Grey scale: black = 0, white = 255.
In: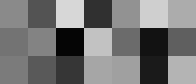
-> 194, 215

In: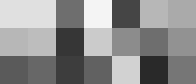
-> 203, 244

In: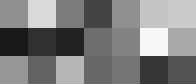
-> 110, 247

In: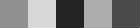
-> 35, 215

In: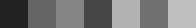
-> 70, 191

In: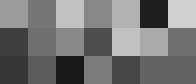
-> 78, 208

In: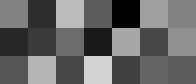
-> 24, 210
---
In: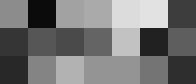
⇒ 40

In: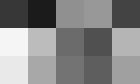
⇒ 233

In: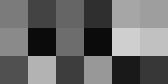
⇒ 80

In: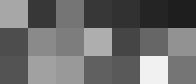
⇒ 83

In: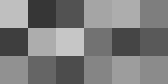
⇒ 145

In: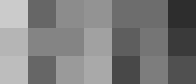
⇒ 189

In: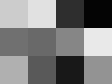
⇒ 176

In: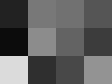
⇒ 219

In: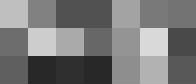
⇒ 95
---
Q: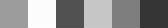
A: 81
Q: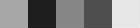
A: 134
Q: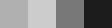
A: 120
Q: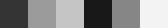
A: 197
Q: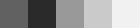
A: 153
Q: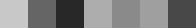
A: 40
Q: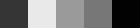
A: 154
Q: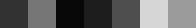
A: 8
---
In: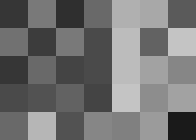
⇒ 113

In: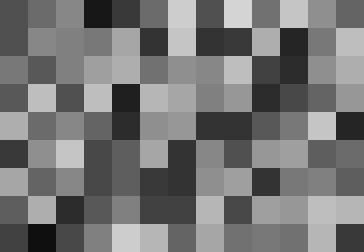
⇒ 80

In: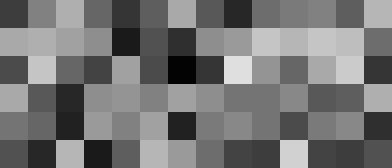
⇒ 169

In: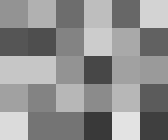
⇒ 85

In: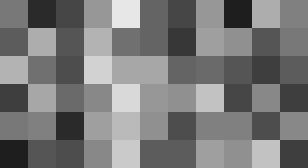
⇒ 92

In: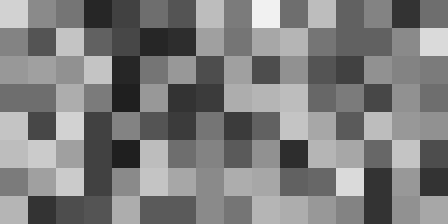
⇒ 131

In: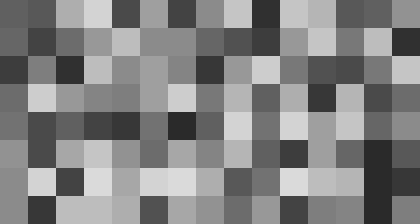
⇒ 102
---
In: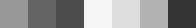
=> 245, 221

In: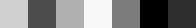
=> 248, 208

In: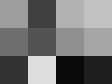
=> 221, 193

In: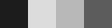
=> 220, 183

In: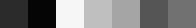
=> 246, 191

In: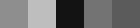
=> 190, 142

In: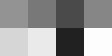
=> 253, 234

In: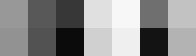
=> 247, 239

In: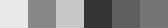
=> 232, 200

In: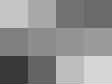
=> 213, 197
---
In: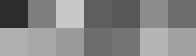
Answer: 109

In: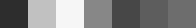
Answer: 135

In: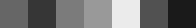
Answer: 153

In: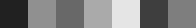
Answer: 170

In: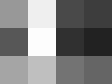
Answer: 165

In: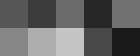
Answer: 173

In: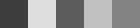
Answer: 222

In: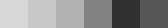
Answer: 178

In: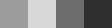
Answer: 156

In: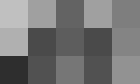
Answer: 81
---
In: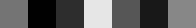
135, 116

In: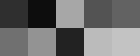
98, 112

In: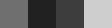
206, 111

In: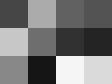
83, 136

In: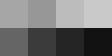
201, 101

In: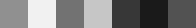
82, 144

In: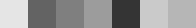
182, 229

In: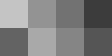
60, 99

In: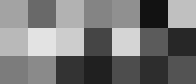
192, 124

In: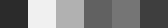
62, 43
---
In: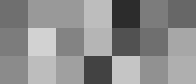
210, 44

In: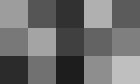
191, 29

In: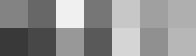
240, 57

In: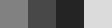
219, 36

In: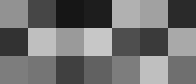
199, 22

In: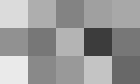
234, 60

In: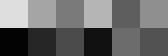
222, 3

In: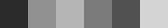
212, 43
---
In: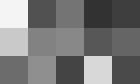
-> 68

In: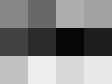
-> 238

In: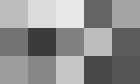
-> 197

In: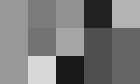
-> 25

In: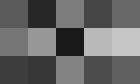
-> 131

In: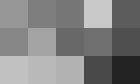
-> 179

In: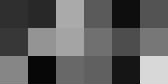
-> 96

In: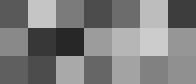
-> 163

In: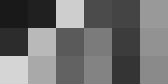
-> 131

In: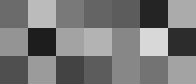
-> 135
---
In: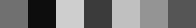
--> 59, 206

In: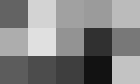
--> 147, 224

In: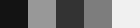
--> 51, 240

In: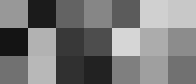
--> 77, 214

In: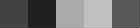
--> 170, 191

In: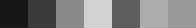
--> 209, 209

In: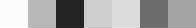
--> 205, 251

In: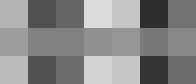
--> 143, 219

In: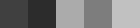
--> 171, 193
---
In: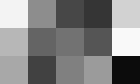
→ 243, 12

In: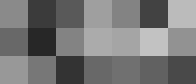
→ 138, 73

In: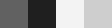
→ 97, 206

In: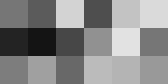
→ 118, 153

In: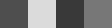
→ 78, 119

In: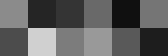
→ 139, 29

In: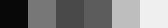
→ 8, 239
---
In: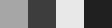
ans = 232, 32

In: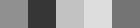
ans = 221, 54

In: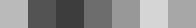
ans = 213, 61

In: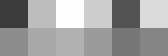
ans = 253, 59

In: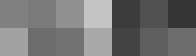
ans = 197, 52

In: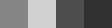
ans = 209, 49

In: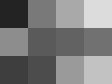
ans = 220, 35

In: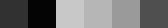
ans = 200, 4

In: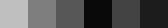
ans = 191, 9

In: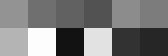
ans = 253, 18
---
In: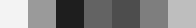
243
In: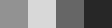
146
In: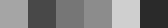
165
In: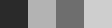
42
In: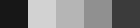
23
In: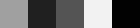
160
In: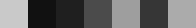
201
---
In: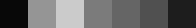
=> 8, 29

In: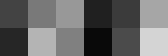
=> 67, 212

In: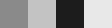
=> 138, 232

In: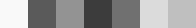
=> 249, 191

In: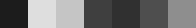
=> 28, 142

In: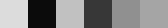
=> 220, 165

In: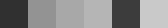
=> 48, 201
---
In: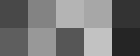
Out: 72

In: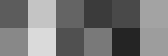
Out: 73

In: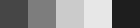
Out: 125

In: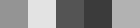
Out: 148

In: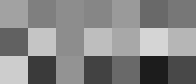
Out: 66

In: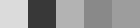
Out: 157

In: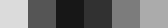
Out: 85

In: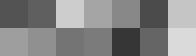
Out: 83
